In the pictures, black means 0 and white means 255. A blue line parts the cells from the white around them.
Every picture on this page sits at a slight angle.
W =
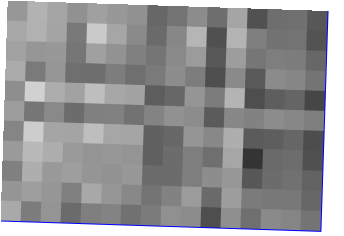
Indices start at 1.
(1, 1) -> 151
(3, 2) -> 150
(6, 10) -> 140
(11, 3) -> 148
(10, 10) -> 155
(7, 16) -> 77
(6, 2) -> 118
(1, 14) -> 110
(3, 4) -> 118
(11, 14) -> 138
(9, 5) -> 149
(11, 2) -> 124
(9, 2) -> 174
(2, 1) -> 168
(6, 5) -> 128
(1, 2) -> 178
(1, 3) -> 165
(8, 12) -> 166
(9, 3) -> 153
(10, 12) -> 157
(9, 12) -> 151
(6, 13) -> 130
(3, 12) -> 157
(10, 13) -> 123
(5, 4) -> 162
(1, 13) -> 81
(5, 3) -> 173
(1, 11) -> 110
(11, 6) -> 131
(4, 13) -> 89
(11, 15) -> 133
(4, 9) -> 141
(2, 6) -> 166

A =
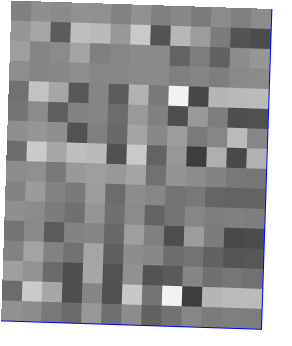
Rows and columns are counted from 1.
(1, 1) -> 129
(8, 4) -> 190
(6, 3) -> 95
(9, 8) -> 113
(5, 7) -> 178
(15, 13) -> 187
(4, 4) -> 142
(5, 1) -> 113
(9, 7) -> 164
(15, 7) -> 200
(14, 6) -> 82
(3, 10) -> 125
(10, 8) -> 134
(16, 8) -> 97
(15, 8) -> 116
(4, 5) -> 135
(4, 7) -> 138
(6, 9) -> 78
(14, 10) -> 133
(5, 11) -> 181
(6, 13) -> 80
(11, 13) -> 126
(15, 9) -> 242
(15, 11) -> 181
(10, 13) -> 100
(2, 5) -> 186
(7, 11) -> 134
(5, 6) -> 92
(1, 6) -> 130
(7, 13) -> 134
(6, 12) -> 78
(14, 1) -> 158
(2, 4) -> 190
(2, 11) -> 124
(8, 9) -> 151
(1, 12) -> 127
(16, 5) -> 151
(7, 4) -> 82

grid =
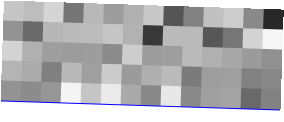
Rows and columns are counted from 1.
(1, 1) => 197
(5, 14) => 130
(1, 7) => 176
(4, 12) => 159
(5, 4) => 244
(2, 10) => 186
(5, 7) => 170
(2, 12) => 118
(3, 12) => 167
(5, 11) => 160
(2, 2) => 105
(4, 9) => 187
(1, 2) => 189
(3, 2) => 176
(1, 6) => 157
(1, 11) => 192
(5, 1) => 147
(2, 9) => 186
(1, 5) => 184
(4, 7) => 155

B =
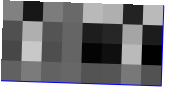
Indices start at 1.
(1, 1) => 129
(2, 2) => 175
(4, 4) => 103
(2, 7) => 165
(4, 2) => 123
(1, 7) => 35
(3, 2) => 200
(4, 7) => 120
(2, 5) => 29
